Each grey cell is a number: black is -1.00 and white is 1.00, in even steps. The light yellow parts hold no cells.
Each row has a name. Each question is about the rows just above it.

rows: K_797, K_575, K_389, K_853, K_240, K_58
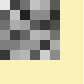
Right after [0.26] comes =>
[-0.30]
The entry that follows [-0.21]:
[0.43]
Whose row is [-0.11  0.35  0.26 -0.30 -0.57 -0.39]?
K_389

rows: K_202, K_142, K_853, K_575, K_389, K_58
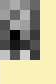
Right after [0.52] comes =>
[-0.37]
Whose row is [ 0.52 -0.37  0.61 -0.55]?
K_58
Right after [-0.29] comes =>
[-0.99]
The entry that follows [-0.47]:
[-0.83]
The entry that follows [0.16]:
[0.34]

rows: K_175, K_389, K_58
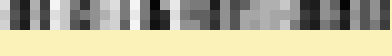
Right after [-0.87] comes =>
[-0.70]
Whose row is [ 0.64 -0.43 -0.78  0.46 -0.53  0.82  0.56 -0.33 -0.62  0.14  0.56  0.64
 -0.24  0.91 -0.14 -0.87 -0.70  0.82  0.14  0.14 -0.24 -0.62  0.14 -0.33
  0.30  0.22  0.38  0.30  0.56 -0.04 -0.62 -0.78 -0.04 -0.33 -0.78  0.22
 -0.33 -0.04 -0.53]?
K_58
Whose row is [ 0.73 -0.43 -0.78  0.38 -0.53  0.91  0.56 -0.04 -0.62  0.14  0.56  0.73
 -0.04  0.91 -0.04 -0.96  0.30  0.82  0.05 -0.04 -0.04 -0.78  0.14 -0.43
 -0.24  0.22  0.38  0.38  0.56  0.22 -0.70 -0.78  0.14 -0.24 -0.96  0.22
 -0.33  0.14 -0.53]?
K_175
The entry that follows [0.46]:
[-0.53]
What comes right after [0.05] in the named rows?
[-0.04]
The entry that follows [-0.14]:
[-0.87]

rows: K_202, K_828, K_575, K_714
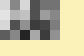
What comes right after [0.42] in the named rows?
[0.51]
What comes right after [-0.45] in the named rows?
[-0.02]

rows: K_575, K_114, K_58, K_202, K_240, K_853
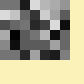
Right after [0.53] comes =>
[-0.19]
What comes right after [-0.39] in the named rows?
[-0.19]
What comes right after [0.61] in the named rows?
[0.26]
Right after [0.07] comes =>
[-0.89]
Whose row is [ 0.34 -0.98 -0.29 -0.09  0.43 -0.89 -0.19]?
K_202

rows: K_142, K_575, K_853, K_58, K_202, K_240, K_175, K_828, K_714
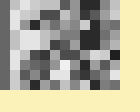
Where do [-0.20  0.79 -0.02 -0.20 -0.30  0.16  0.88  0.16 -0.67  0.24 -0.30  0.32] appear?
K_175
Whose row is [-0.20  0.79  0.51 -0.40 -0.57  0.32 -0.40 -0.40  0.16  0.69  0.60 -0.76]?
K_240
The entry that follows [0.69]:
[0.60]
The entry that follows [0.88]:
[0.16]
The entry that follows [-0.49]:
[-0.30]

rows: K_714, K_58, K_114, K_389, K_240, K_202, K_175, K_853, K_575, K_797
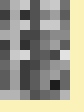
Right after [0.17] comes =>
[0.25]
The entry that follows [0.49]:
[0.58]

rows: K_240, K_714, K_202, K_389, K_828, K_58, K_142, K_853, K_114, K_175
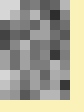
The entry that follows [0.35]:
[0.26]
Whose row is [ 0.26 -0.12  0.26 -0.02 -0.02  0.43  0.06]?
K_142
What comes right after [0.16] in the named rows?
[-0.31]
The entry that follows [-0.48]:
[-0.21]
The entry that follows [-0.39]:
[0.06]

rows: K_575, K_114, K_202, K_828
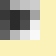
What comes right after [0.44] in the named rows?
[0.78]
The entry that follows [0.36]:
[0.53]
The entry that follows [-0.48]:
[0.28]

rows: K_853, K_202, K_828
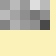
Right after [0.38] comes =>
[0.21]
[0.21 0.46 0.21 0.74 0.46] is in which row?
K_853
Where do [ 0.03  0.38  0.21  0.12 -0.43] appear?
K_828
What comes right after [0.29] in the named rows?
[0.12]
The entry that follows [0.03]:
[0.38]

